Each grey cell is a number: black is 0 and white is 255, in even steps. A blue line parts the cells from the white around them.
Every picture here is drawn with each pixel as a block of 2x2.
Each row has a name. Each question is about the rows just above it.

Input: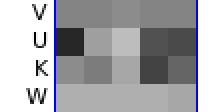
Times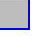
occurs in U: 1
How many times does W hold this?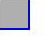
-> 4
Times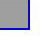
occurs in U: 1
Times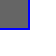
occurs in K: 1
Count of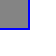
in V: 4
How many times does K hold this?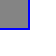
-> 0
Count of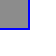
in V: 1

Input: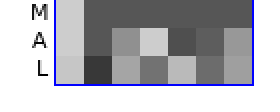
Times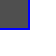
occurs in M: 0
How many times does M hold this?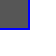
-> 6
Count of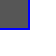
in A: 1
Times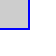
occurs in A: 2
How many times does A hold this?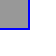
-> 1
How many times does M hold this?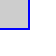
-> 1

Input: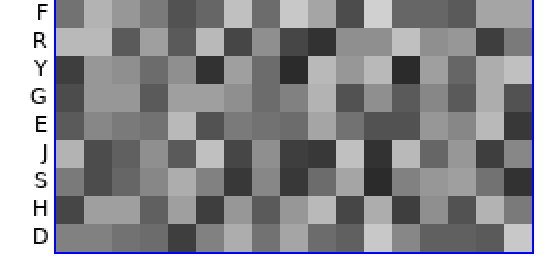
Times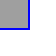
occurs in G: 2
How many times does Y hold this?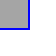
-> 0
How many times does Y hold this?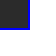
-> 2
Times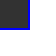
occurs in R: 1
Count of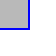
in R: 3
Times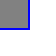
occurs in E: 0

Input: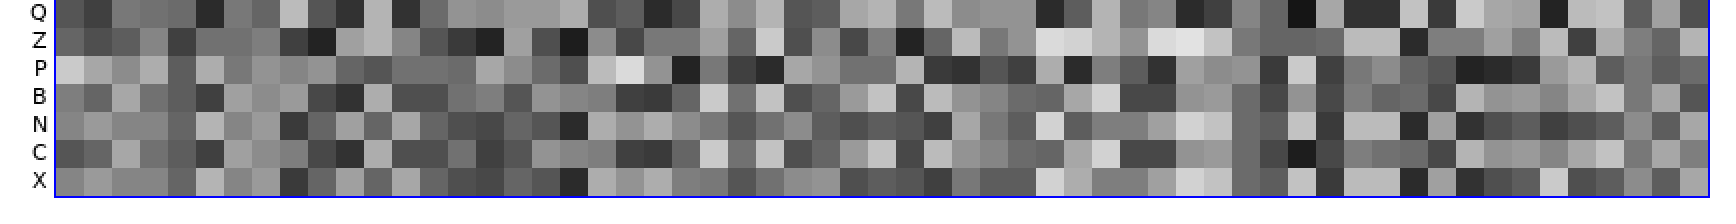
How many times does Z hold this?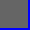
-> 6
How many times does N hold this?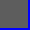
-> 8
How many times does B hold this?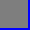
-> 4
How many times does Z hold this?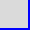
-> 2
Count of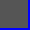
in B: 2
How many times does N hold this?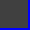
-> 2

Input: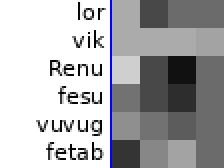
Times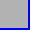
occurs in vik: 0
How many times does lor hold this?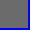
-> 2
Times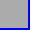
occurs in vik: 3

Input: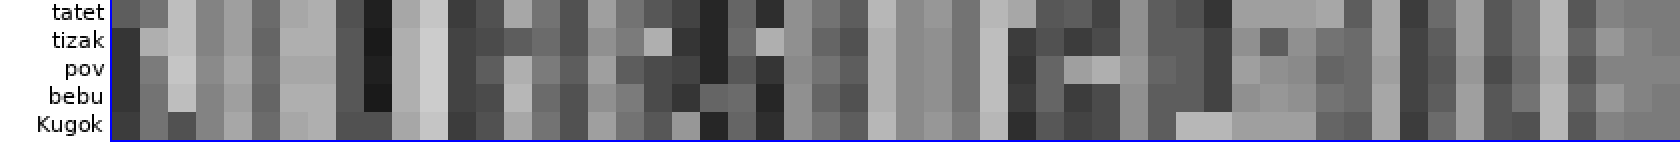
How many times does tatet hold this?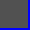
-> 4
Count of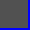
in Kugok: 6
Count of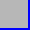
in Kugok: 5
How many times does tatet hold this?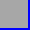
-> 6
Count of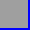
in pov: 4
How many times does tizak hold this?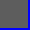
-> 5

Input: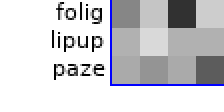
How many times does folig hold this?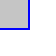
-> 1
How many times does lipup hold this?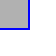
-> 3

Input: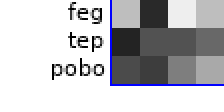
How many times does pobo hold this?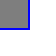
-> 1
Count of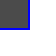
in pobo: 1
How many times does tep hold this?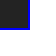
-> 1
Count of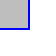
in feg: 2
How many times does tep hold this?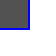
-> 2
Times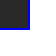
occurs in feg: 1

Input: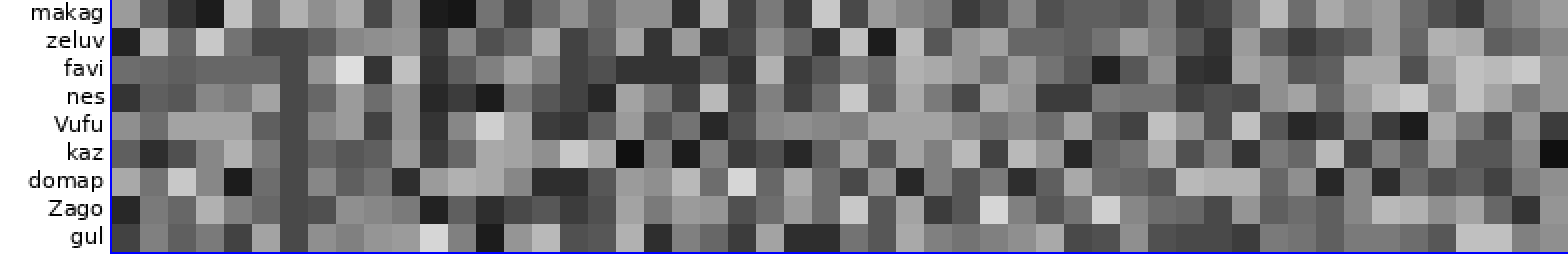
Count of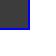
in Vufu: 4
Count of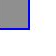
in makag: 6
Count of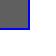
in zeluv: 6
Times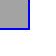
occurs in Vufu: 8
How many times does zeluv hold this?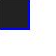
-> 1
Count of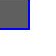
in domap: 3

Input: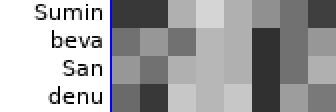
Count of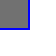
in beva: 3
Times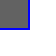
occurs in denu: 0
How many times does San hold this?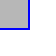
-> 1
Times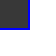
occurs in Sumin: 2
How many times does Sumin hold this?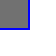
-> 1
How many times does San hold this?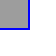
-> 0
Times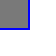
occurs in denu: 1

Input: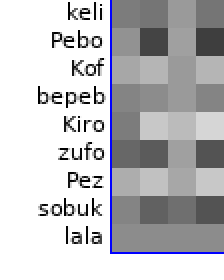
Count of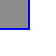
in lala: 4
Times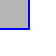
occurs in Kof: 2

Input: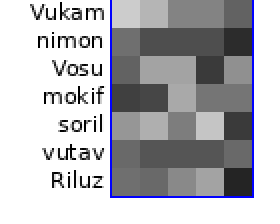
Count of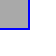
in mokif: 1
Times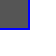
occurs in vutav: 3
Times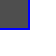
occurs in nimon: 3

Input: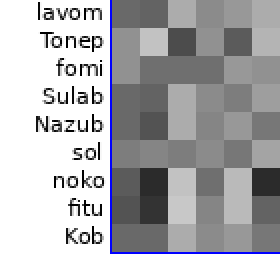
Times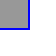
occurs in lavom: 1
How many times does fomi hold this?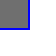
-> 3
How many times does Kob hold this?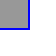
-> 1
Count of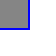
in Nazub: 1
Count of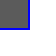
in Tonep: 1

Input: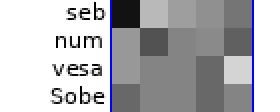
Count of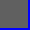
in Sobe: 0
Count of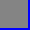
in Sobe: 3
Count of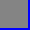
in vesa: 2

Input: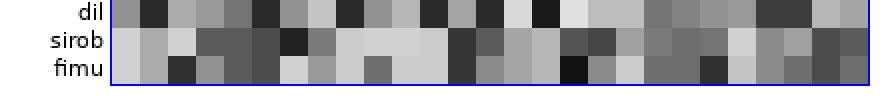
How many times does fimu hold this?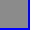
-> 3
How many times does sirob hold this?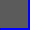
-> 4
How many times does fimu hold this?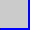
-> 4
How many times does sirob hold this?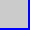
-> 2
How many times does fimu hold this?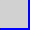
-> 2
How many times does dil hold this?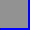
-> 4
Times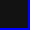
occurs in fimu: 1

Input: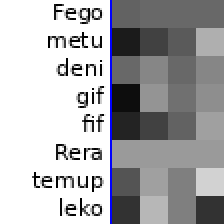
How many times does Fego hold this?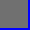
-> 0
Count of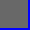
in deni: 2
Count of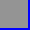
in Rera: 0
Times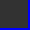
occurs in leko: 2
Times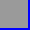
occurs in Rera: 4

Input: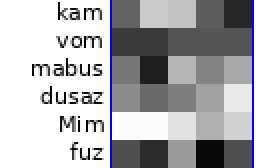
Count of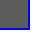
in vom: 0
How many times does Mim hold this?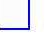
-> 2

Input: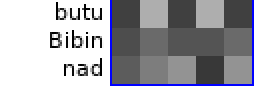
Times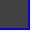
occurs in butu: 3
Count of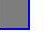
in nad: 1
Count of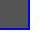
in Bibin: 2

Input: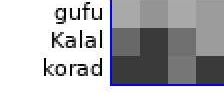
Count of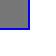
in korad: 1
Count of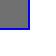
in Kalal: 1
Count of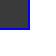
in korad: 3
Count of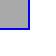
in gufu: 2

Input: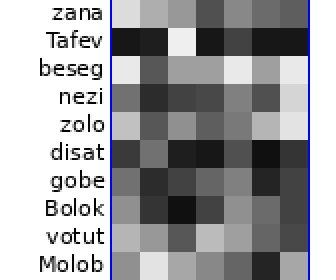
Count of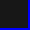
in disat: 1
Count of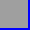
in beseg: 3
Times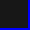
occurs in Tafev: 4
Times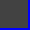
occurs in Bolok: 2

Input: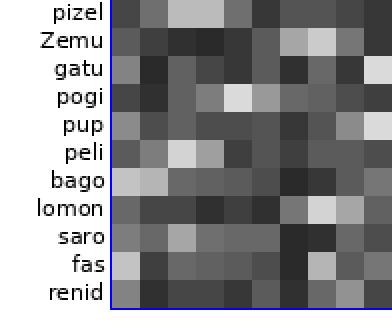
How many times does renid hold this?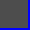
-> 0
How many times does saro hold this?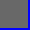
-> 4

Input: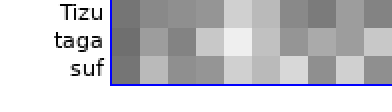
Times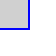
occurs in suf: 2
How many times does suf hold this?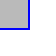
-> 2
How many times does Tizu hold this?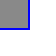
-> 2
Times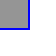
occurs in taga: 1
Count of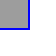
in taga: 2

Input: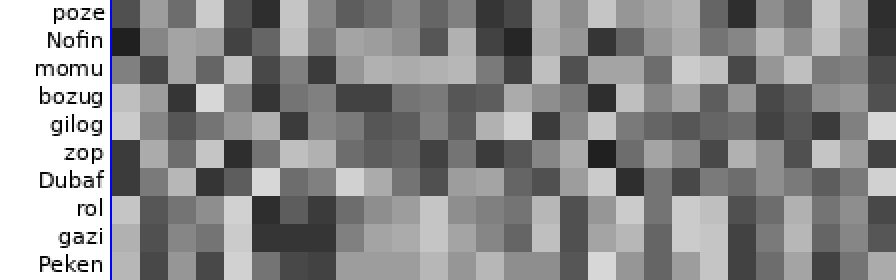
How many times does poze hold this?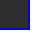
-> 3
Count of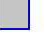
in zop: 2

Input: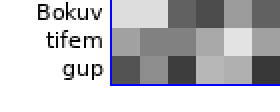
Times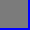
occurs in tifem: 0
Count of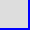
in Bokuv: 2

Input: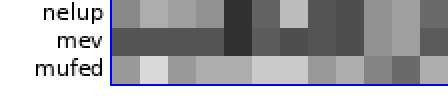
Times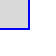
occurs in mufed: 1
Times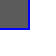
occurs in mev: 2
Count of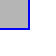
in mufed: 0
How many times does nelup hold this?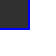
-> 1
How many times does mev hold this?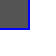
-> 5
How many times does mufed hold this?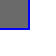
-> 1

